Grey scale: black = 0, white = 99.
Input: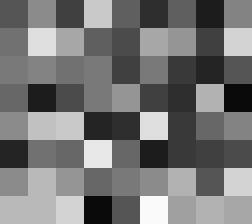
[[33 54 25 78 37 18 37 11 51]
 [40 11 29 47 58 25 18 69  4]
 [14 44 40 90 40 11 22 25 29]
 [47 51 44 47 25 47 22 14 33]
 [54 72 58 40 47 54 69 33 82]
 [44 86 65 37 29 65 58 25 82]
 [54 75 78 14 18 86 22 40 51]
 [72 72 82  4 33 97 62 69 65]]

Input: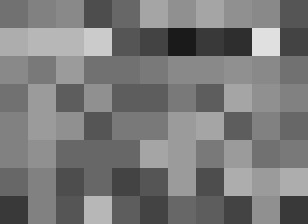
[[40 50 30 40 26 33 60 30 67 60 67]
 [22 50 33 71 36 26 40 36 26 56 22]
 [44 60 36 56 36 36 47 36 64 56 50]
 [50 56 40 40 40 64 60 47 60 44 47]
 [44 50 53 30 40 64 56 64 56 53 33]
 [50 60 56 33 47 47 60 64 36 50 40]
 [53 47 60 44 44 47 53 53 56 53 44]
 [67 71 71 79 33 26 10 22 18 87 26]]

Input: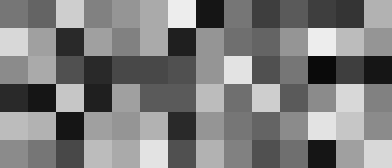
[[73 69  8 62 58 69 16 58 46 39 54 88 77 54]
 [84 62 16 62 50 66 12 58 43 39 58 92 73 58]
 [54 46 28 73 66 88 31 69 50 31 43  8 62 84]
 [54 66 31 16 28 28 31 58 88 31 46  4 24  8]
 [16  8 77 12 62 35 35 73 43 80 35 54 84 50]
 [46 39 80 50 58 66 92  8 46 24 35 24 20 69]]

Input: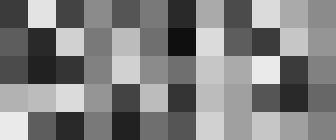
[[91 36 16 47 13 43 33 81 62 77 62 50]
 [29 13 20 50 81 54 43 77 66 91 23 50]
 [23 88 26 54 33 47 16 66 29 85 66 54]
 [36 16 81 47 73 43  6 85 36 23 77 58]
 [69 73 85 58 26 73 20 73 62 33 16 40]]

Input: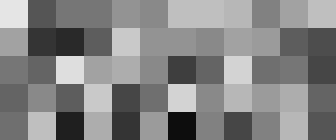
[[43 74 12 67 20 60  5 50 27 50 71 33]
 [63 20 16 36 78 57 57 53 63 60 36 30]
 [39 53 36 78 27 43 82 53 71 60 67 39]
 [89 33 46 46 57 53 74 74 71 50 63 74]
 [46 39 86 63 67 53 24 39 82 43 46 27]]

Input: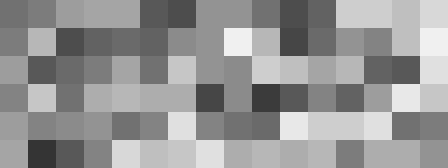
[[48 71 30 38 41 38 54 57 93 71 27 41 57 51 74 93]
 [64 20 34 51 84 74 77 87 67 71 67 71 48 67 67 57]
 [61 34 41 48 64 44 77 57 54 80 74 64 71 38 34 87]
 [51 77 44 67 71 67 67 27 54 23 34 51 38 61 90 77]
 [61 51 54 57 44 51 87 51 44 41 90 80 80 87 44 48]
 [44 48 61 64 64 34 30 57 57 44 30 38 80 80 74 84]]

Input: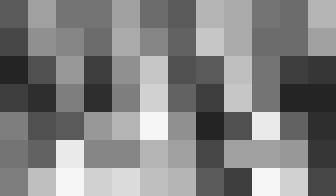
[[49 31 35 59 70 95 56 14 31 91 38 18]
 [35 62 45 45 62 42 35 70 66 45 42 70]
 [24 18 49 18 49 81 38 24 77 45 14 14]
 [27 56 52 42 66 52 38 77 66 42 42 62]
 [14 31 59 24 56 77 31 35 74 45 24 21]
 [45 38 91 52 52 70 62 27 62 62 59 21]
 [49 74 95 81 85 74 70 35 24 95 81 27]]

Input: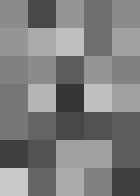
[[46 70 21 74 62]
 [46 39 28 32 36]
 [50 54 36 58 50]
 [54 28 58 43 54]
 [25 32 62 62 36]
 [78 39 66 50 25]
 [58 66 74 43 62]]

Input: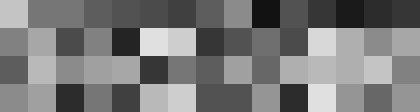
[[54 62 17 46 25 72 80 32 32 58 17 87 58 40 58]
 [50 65 29 50 14 87 80 21 32 43 29 84 68 54 65]
 [76 46 46 36 32 29 25 36 54  7 32 21 10 17 21]
 [36 72 54 62 65 21 46 36 62 40 68 72 68 76 50]]
